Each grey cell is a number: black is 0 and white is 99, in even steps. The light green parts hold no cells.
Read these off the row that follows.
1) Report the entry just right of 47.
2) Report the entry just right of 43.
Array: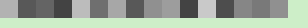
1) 56
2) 65

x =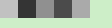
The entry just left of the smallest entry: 75
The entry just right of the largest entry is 20
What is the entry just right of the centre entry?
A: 29

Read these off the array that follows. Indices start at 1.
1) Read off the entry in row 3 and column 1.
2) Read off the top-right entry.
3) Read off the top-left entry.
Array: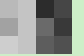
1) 80
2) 27
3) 72

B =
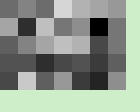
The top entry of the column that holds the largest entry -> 83
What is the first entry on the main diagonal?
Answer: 42
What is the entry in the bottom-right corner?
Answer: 55
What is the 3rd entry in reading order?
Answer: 42
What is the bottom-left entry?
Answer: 28
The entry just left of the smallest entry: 55
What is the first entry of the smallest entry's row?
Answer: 64
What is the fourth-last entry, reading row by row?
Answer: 59
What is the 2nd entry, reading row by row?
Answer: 51
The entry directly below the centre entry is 28

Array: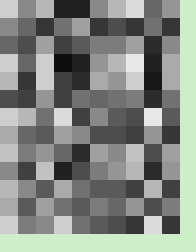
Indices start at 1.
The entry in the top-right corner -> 58
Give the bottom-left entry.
80
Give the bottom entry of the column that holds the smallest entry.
80
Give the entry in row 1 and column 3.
71
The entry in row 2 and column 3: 21
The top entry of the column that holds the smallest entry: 13
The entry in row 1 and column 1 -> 80
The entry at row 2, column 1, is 53
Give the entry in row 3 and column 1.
40
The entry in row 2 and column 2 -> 40
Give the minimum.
5
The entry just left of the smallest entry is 80
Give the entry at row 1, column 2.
53
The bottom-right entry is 21
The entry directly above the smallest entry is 25

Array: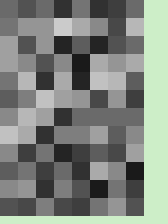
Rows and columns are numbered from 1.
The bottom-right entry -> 32
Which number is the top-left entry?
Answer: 41
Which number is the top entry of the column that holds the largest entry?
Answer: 19
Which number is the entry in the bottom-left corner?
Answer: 32
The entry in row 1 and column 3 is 41
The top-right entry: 41
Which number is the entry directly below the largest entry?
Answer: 14
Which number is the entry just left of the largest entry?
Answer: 58
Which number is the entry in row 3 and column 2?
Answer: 32
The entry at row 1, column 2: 32
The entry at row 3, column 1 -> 62
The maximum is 79
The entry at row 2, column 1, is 45

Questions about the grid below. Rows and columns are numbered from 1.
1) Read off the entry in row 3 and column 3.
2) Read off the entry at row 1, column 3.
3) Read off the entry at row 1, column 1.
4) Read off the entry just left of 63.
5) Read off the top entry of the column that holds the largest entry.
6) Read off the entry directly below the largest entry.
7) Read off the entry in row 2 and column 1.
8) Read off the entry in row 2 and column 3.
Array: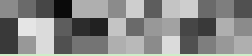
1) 85
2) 27
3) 54
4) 59
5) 41
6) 59
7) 22
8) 85

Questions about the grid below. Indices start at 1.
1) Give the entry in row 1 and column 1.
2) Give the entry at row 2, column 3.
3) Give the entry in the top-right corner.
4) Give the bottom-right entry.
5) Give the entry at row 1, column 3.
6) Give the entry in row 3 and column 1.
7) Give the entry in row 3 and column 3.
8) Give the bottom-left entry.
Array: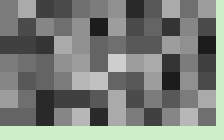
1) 48
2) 52
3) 61
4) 43
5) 25
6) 25
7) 20
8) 39

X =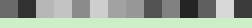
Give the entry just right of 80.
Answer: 63
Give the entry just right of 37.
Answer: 84
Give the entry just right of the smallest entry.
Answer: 37
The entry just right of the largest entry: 23

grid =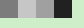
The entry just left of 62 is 77
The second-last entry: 62
